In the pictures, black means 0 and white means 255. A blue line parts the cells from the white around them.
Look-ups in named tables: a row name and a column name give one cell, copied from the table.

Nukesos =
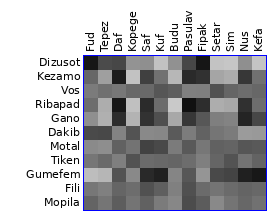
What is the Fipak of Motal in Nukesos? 119
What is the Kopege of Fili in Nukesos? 109
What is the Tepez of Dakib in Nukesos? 72
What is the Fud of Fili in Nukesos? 119
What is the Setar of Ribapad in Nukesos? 173
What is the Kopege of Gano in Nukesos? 179
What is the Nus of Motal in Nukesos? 86
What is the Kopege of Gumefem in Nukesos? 137
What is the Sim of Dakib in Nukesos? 123
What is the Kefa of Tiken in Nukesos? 99
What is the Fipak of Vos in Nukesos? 127
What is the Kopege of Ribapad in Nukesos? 192
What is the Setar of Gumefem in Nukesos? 73
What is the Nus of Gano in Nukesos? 36
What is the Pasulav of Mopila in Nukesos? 76
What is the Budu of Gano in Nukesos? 168
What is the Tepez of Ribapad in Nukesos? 173

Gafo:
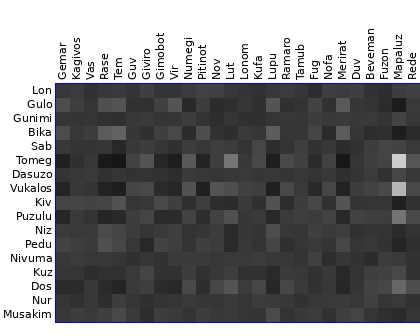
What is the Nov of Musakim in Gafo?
56
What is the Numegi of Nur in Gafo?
57
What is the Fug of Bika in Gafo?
69
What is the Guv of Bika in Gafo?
54
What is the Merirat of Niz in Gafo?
62
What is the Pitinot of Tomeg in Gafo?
35
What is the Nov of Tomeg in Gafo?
62
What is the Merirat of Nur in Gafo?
58
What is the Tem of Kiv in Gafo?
81
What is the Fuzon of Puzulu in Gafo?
61

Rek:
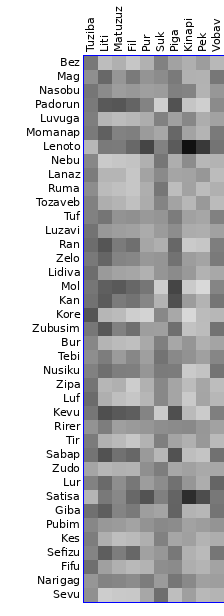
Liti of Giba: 94
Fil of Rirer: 154
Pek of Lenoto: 57
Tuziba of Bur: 135
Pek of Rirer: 151
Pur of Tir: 178
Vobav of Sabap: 113
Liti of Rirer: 125
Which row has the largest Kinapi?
Kore

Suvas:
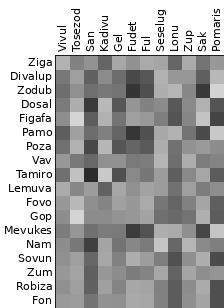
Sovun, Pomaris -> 75
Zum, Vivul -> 152
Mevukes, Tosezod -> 150
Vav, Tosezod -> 121
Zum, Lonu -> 99
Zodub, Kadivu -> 120
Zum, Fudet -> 124
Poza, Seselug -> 174
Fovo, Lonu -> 100
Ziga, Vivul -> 178
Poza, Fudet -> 101
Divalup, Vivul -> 120
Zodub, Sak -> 57
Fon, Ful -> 166
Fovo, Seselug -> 119
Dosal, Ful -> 130
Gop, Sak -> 175
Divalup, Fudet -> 73

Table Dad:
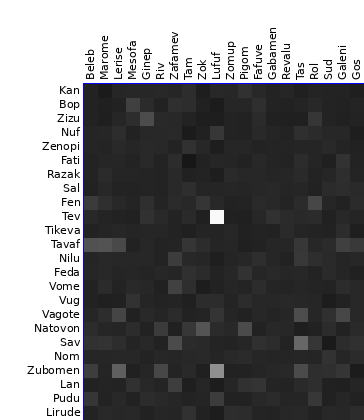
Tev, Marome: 36
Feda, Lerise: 37
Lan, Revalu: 35
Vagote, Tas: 77
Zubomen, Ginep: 38
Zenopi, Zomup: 38
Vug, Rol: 38
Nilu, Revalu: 34
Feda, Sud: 42
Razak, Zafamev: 41

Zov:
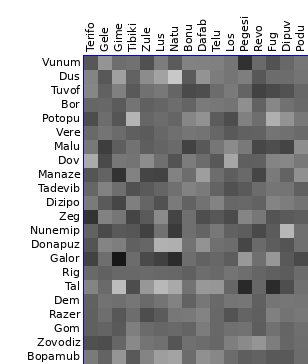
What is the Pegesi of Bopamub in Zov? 94
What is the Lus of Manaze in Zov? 67
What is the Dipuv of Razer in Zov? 115
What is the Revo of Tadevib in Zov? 108
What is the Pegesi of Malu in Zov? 121
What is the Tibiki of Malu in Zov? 114
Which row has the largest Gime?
Tal

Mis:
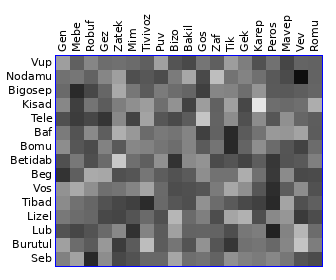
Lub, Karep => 125
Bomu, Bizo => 109
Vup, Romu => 98
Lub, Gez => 106
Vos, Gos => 85
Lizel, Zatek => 69
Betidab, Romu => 127
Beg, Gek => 173
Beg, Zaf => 114
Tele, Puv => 86
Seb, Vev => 84
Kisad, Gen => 135
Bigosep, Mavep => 89
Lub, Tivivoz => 131
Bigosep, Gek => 110
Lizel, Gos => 127
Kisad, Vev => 111
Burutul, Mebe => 108
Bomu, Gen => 141
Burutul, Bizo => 117

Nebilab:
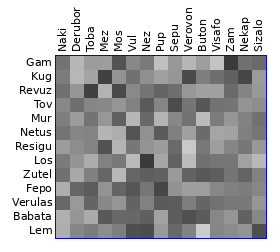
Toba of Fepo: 92
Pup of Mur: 180
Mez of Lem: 141
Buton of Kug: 126
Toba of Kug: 164
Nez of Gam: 122
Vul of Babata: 103
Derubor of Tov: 111
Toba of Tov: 134
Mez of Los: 129
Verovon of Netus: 160
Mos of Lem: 126
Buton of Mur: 187
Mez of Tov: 136
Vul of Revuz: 137
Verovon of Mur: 114

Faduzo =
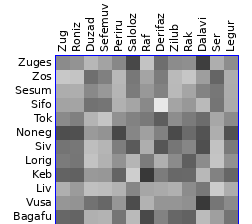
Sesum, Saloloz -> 123
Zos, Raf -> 164
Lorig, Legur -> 145
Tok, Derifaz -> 93
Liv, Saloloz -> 134
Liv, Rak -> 140
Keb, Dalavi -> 184
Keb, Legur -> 102
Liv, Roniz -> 155
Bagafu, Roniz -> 100
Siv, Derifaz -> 86
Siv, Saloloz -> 90
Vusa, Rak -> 144
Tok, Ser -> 167
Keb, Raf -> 56
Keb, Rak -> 105
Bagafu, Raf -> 73

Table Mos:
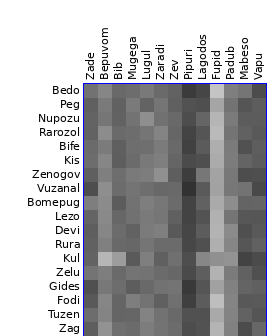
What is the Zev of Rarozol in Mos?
102
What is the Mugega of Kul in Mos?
90
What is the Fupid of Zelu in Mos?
178
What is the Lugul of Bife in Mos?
111
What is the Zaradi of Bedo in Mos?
106
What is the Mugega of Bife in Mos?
110
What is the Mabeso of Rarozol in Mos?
97
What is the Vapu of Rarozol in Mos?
89
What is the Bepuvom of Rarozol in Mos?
140

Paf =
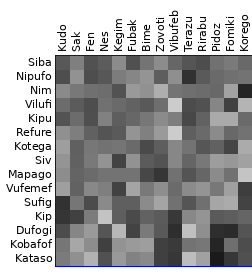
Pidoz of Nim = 104
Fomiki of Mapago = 113
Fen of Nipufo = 78
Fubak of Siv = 146
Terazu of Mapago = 84
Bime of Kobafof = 158
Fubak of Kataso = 130
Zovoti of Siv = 83
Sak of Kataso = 144
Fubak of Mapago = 115
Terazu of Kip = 136
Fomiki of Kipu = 170
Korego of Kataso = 80
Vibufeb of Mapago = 113
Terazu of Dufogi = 192
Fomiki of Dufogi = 43
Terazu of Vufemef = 139

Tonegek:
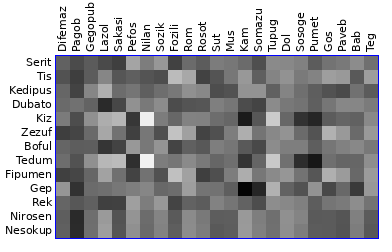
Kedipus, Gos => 82
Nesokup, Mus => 93
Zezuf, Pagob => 69
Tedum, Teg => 142
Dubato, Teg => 123
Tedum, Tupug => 201
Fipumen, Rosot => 63
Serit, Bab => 140
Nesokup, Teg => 88
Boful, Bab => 136
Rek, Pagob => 87
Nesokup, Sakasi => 85
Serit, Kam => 107
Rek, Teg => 115
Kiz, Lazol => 173
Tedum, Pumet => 23
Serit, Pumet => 92
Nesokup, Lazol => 158
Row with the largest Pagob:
Dubato

